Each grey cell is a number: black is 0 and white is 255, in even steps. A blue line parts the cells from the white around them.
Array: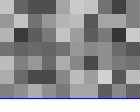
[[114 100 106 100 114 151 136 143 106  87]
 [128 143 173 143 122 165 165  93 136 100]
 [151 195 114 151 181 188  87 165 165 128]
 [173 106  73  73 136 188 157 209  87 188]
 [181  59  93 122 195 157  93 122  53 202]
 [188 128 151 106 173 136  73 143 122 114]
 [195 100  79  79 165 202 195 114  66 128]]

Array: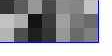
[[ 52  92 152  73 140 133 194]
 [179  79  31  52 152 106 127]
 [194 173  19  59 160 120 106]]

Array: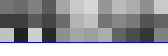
[[ 62  62  91  69 107 179 193 115 135 122  84  99]
 [115 107 129  91 165 201 214 150 186 172 143 201]
 [193  34 207  41 143 165 158 172  99  76  54 129]]

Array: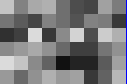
[[ 48  63 219  56 138 211  77 204 176]
 [117  91  69 130 111  83 130 124  56]
 [138 153 169 145 105  63  63 117 145]
 [153 105 145 176 153 161  56  98 183]
 [196 130 169 176 111  77  69 161 124]
 [219 196 138  98  17  35  35  91 161]]

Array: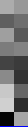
[[  5 166]
 [ 67  59]
 [ 95 110]
 [124 131]
 [138  51]
 [159  89]
 [172 152]
 [200 102]
 [208  44]]

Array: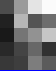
[[ 25 117 146 198]
 [ 33 182  84 109]
 [ 41  68 103  49]
 [ 56  62 125  91]
 [ 76 154 228 251]]

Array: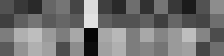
[[ 63  96 117  90 102  90 226  96  82  82  96  63 102  76  69 110]
 [ 82  56  41 102 117  69 219  63  41 110  49 117  56  27  82 141]
 [ 90 147 176 161  76 141  12 161 176 125 133 117 154 161  69 110]
 [125 176 190 154 125 168   5 168 184 125 168 133 154 190 133  76]]

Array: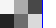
[[ 36 109 218]
 [245 171  72]]
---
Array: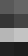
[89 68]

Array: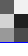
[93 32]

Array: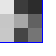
[230 167 117]

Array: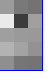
[155  60 153]

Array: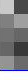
[201 159]

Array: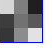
[214 114 226]
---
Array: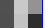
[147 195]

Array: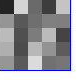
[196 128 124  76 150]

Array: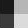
[182  60]

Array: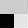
[204   4]

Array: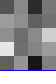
[119  96 109 231]

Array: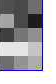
[110  72  63]
